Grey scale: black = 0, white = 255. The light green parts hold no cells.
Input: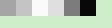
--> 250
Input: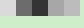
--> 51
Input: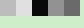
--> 9
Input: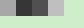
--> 80
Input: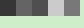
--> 78
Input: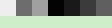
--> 160
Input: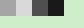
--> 79
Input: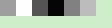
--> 84
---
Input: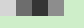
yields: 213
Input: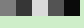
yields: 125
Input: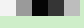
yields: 243
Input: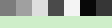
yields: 124
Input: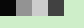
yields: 7
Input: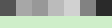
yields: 84
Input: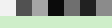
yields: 242
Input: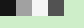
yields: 21
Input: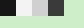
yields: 22
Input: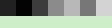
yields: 33
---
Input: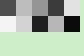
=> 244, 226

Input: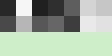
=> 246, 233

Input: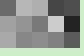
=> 204, 183

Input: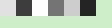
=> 254, 225

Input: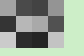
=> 203, 195

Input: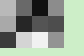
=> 241, 212

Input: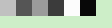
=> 252, 192

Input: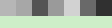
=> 210, 182

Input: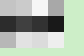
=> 246, 238

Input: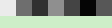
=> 235, 143
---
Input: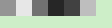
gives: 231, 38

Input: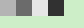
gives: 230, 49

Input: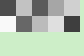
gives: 249, 62

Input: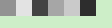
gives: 227, 45

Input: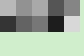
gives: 215, 29

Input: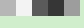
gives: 242, 53

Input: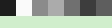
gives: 249, 29
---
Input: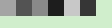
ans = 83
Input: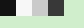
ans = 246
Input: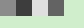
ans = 60
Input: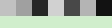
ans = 159
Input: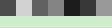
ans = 211
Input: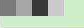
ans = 166
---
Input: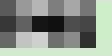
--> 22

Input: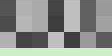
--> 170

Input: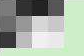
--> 214

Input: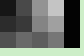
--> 132

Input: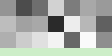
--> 168

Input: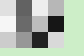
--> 189

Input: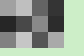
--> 137
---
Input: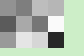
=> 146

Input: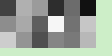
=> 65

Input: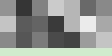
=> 148

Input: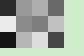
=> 43

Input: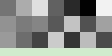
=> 115

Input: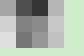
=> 165

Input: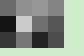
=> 107

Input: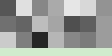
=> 86

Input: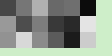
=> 71

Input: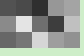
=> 82
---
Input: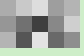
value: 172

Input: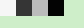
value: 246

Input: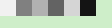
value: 241

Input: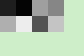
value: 30

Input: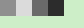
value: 143

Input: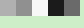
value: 176
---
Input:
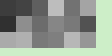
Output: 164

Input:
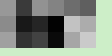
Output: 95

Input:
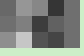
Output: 111

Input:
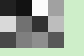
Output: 161

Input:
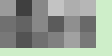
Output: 182

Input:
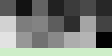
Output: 39

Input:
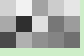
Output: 230

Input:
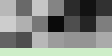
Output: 49

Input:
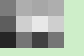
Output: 174
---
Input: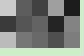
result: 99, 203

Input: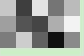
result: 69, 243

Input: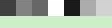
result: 254, 254

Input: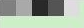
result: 41, 221

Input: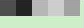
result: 182, 205

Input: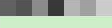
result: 56, 203
